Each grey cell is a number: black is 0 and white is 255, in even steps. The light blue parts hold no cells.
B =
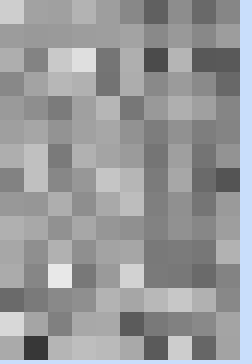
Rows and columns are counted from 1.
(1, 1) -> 206
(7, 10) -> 147
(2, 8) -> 153
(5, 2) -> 142
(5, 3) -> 123
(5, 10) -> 133
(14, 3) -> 128
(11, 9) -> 119
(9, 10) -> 154
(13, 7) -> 184
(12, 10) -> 131
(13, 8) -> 199
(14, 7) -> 121
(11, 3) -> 177
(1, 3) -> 160
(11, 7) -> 121
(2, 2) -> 153
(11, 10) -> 178
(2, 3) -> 154
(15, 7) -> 90
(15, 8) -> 205
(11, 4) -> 143
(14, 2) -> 165
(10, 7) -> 130
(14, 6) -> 91
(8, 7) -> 123
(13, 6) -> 166
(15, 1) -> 170
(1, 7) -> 96
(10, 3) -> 145
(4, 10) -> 104
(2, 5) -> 158
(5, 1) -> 154
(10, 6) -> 144
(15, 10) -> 163
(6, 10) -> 132
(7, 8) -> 159

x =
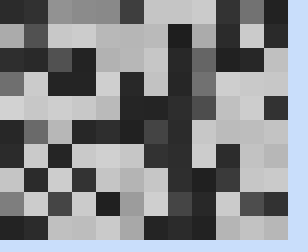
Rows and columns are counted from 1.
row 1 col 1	43
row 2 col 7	186
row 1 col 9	203
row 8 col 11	198
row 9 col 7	207
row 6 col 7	68
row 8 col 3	205
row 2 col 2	81
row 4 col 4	36
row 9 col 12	50
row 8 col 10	58
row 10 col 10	181
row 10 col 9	34
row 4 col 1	111
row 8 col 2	43
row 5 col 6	37
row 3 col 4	35
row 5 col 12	50
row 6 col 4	39
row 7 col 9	204
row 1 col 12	34
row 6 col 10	187
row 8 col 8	46
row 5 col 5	186
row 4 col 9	113
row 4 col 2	203
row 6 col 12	195
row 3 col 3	81
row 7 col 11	194
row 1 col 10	51
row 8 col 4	51
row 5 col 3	206
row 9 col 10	203
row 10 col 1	35
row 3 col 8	40

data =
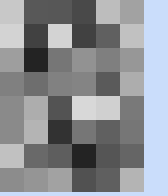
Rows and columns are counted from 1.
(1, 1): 199
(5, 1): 138
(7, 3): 94
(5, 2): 174
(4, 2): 110
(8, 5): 95
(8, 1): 140
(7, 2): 104
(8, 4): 81
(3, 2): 35
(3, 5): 126
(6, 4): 118
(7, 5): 86
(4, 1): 128
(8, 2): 148
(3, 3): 119

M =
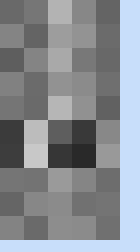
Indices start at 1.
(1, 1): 105
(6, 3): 94
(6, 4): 57
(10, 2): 106
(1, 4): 135
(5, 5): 97
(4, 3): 146
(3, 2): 132
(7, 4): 41
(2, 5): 107
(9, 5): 116
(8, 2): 115
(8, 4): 133

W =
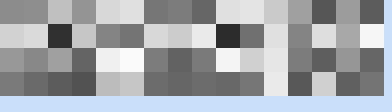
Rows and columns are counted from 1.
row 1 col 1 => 139
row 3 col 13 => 125
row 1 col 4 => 148
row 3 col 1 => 151
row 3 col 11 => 208
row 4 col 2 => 107
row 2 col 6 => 116
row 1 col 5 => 216
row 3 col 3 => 159
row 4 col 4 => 82
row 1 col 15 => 155
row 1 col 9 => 103
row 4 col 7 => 109
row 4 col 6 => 197
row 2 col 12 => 224
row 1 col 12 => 202
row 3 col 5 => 239
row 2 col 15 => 167
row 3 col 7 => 124

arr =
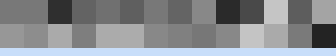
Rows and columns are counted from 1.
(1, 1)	120
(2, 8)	128
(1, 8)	100
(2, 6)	172
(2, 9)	119
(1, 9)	136
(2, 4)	126
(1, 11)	73
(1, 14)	164

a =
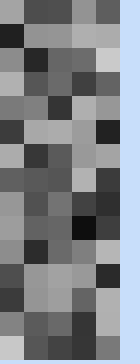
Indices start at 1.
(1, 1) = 164
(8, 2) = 89
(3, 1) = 140
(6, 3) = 172
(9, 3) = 115
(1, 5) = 94
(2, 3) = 149
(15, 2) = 86
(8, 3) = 85
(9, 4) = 66
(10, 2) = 98
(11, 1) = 141
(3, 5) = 202
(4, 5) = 99
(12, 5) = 42
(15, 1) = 200
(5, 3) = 52
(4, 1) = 177
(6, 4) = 156

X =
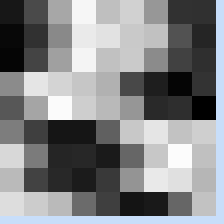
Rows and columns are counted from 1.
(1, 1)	23
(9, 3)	186
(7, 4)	39
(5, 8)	46
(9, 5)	63
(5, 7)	41
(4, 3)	212
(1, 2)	74
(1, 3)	167
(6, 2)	63
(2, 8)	82
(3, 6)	202
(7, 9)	192
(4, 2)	229
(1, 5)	191
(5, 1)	87
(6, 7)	229
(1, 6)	209
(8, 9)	182
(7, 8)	252
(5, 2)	165
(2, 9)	37
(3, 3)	160

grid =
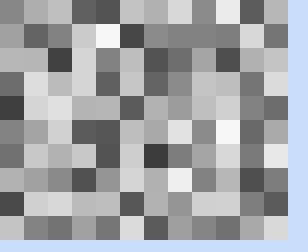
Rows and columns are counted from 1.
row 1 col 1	135
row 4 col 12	219
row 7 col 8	124
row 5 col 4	180
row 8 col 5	149
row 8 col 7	177
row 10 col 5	118
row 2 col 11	215
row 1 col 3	192
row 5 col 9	192
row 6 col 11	105
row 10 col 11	168
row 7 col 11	121
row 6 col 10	247
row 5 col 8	156
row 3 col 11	177
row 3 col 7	83
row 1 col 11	93
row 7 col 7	60
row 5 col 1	63
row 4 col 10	190
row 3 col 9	166
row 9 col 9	208
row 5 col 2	212
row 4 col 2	220
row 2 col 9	129
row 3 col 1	184
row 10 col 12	217
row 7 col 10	216
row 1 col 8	216
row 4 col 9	197
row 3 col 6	190
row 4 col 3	187
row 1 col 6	194
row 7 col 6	206
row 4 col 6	198
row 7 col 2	199

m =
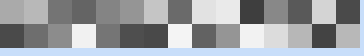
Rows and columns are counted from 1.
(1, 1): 170
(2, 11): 242
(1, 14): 212
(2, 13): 183
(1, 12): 136
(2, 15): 184
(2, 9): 98
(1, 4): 100

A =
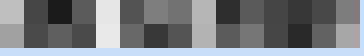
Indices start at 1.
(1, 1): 191
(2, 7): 57
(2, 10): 92
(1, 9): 181
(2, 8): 85
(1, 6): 83
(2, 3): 95
